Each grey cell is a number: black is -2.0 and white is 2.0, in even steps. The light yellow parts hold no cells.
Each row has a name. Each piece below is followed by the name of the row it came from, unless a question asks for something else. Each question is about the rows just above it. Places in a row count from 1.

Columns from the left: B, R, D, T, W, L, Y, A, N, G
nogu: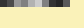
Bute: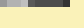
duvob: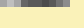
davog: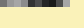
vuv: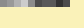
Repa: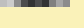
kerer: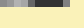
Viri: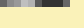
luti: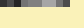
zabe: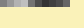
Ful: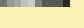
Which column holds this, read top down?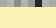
D
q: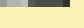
Bute
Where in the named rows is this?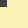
zabe, 8

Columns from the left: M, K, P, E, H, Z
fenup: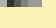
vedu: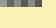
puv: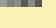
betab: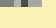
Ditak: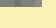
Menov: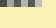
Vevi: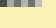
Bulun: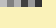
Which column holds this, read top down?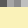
Z
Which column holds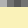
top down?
P
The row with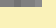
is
Ditak
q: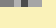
betab
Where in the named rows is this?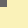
vedu, 2

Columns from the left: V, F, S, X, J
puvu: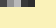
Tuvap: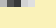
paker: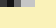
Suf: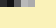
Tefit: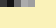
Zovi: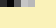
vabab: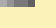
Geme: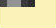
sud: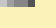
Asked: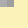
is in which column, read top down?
J
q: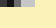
paker
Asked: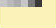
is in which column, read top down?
X
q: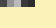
puvu

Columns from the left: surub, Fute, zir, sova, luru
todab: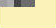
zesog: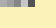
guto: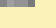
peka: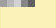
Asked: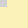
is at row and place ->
peka, 3
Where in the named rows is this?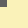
peka, 5
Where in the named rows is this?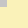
zesog, 4
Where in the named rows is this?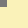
guto, 5

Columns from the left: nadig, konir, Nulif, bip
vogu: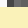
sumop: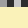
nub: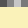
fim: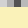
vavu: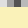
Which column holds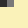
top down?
bip
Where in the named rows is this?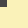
vogu, 2
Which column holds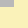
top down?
bip

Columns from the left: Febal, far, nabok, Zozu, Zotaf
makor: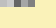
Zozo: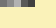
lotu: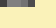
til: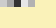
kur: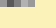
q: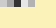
til
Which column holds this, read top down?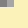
far
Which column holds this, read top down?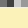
Febal
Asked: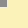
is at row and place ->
Zozo, 2
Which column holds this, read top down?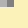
nabok
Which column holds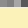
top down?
far
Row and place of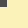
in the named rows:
lotu, 5

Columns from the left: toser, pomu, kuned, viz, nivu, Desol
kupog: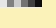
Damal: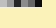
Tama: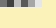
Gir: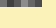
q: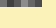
Gir
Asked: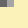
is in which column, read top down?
nivu
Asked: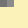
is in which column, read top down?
viz
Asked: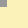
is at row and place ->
Damal, 2
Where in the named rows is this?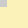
kupog, 3

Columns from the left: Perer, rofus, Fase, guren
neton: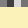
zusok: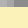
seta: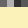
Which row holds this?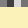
neton
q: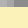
zusok
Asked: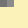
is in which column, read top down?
guren
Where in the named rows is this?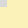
neton, 3

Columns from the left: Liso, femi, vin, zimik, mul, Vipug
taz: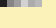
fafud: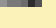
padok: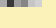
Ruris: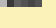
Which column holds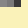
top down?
femi
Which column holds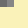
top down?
zimik
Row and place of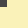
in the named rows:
Ruris, 5
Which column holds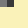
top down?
femi
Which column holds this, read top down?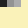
Liso
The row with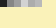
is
taz

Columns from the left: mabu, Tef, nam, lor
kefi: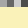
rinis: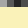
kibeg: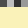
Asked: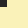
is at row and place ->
rinis, 3
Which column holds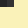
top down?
nam
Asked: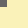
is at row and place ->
kefi, 2
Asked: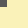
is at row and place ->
rinis, 2

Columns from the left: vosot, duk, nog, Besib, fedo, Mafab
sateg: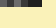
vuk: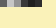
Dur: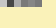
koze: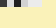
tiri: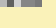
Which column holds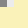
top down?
fedo
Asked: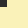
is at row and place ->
vuk, 6
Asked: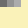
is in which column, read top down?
nog
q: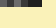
sateg
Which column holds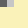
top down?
vosot

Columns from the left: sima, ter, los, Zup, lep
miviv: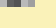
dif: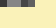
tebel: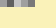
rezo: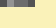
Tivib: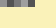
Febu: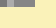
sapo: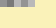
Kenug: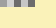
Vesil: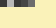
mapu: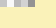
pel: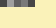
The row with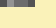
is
rezo
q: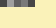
pel
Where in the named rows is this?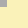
Febu, 2
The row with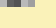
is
miviv

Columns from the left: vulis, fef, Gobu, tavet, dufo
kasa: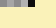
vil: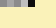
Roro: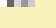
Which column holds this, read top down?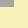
fef
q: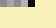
kasa
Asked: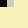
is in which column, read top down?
dufo
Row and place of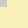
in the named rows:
Roro, 5

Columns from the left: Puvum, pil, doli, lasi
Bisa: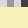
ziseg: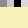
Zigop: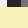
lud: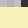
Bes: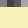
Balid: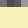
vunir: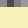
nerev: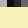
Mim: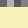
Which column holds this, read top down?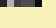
pil
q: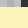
lud
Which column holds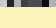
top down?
pil
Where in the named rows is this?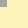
Bes, 4
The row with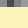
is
vunir

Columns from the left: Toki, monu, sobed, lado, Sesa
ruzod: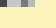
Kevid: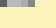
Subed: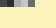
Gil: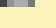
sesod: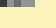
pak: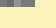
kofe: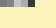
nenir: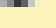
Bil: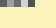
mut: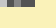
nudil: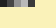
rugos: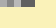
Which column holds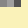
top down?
monu
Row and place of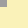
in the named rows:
Bil, 2
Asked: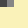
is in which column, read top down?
monu
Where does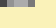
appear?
Gil
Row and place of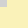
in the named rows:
Bil, 4

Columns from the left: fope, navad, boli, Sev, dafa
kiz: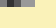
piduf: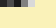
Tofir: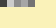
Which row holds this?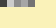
Tofir
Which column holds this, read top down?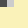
navad
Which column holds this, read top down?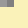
Sev
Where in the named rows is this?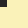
piduf, 1
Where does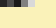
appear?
piduf

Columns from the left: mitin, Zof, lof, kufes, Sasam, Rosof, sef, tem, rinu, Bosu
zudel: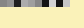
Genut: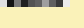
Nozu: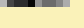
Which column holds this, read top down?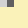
tem
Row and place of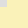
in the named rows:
Genut, 1
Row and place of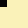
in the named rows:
Nozu, 5
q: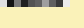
Genut
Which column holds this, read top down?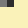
lof

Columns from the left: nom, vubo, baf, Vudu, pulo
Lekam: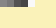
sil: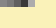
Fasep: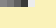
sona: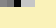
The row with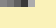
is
sil
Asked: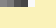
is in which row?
Lekam
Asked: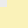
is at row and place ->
Fasep, 5
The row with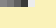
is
Fasep

